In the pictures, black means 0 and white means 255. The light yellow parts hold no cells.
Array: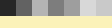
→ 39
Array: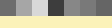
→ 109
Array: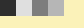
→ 46
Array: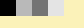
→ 1
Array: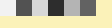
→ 242
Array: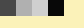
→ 72
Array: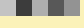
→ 195
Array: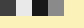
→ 64
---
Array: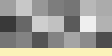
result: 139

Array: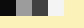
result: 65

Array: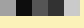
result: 49

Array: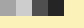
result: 78

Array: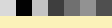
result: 146

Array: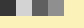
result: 95

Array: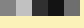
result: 19
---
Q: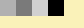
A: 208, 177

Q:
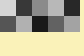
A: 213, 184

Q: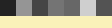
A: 207, 149

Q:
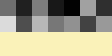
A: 219, 183

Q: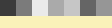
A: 234, 198

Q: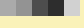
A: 209, 170

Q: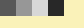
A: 215, 151
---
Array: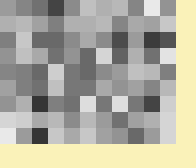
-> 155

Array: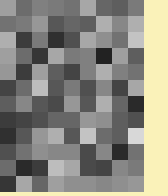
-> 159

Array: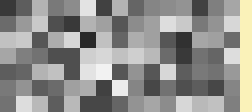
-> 57

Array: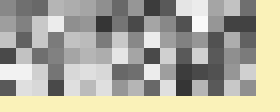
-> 136

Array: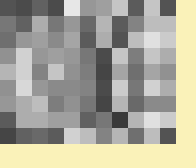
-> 83
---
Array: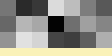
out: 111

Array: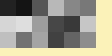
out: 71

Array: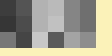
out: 193

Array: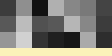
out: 182

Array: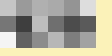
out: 111

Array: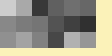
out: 83

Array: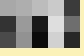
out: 25

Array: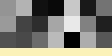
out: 233

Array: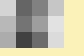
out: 116
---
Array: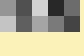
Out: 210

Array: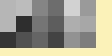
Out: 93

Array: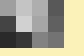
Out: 209

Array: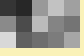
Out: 187

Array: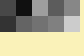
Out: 158

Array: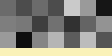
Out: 49

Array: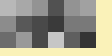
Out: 58
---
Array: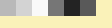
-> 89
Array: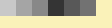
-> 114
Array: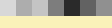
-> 144
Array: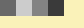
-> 58
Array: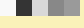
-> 154
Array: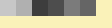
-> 101
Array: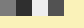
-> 82
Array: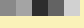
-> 209
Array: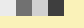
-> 62
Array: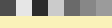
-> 155
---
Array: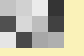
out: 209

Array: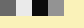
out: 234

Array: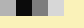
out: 11

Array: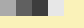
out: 96

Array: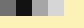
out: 18

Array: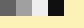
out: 159

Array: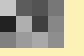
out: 92

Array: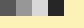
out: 151

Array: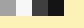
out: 248

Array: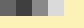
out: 64
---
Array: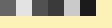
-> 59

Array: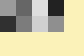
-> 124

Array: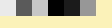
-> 1

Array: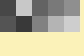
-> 129

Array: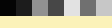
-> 226

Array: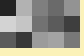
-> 155

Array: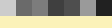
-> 78

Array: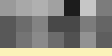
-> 80

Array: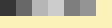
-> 204

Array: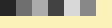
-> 67
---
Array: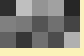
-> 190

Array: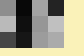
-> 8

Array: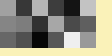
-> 55

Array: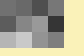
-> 105

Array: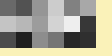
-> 82

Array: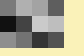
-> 176

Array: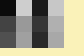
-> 206

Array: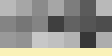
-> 166
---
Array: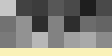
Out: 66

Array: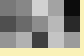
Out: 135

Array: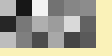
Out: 23

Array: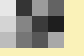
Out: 52

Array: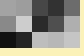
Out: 157

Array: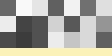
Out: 249

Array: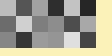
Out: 85

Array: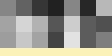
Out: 98

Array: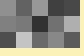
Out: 98

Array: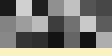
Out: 207
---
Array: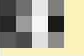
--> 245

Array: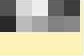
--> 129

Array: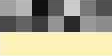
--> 153

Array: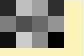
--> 106

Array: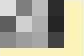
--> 173

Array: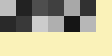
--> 21
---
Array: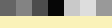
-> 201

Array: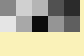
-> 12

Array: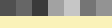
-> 198

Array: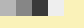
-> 134

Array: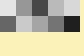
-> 165

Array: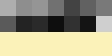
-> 49

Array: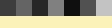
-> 15
